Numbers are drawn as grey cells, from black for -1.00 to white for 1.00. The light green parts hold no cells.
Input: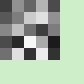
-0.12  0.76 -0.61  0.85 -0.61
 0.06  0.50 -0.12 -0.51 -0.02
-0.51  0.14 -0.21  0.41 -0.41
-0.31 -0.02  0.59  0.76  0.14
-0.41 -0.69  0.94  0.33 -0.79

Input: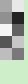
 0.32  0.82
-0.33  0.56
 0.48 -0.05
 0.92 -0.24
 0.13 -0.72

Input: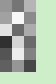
 0.26  0.94  0.09
-0.34  0.85  0.01
-0.62  0.67 -0.17
-0.25  0.18 -0.44
 0.18 -0.08  0.42
 0.77 -0.17  0.34

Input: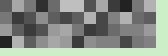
-0.73  0.40 -0.26  0.11  0.31  0.21 -0.54  0.11  0.01  0.01 -0.44 -0.07  0.01
-0.26  0.31 -0.07 -0.63 -0.16  0.50  0.50 -0.36  0.31 -0.54 -0.73 -0.07  0.40
 0.21 -0.26 -0.54 -0.36  0.21  0.31 -0.07 -0.54 -0.44 -0.16  0.01  0.01  0.21
-0.07 -0.54 -0.36  0.11 -0.26 -0.44 -0.26  0.40 -0.44  0.01  0.40 -0.16 -0.26

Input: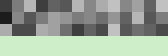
-0.78  0.06 -0.32 -0.03  0.26  0.16 -0.03  0.06 -0.13  0.16 -0.23  0.43 -0.32 -0.03
-0.51 -0.03  0.43 -0.51 -0.23 -0.32  0.43  0.06  0.35  0.51  0.06  0.26 -0.23  0.51
 0.35 -0.42 -0.42  0.35  0.26 -0.13 -0.51 -0.23 -0.42  0.51 -0.32 -0.13 -0.23 -0.42

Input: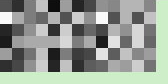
 0.96  0.33 -0.02 -0.19  0.42 -0.36  0.61  0.14  0.96 -0.36  0.42 -0.36  0.52
-0.79  0.23  0.33  0.33  0.33  0.69 -0.02  0.33 -0.79  0.77 -0.19  0.69 -0.19
-0.71 -0.36  0.14  0.61 -0.63  0.61 -0.53 -0.19 -0.44  0.42  0.14  0.69 -0.10
-0.63 -0.44  0.14  0.61 -0.71  0.52 -0.63 -0.27 -0.19  0.33  0.23  0.61 -0.10
 0.23 -0.53 -0.10  0.52 -0.79 -0.02 -0.53 -0.44  0.77 -0.27  0.52  0.06  0.23
-0.36 -0.63 -0.02  0.52 -0.89  0.23 -0.71 -0.44  0.14  0.06  0.42  0.42  0.06
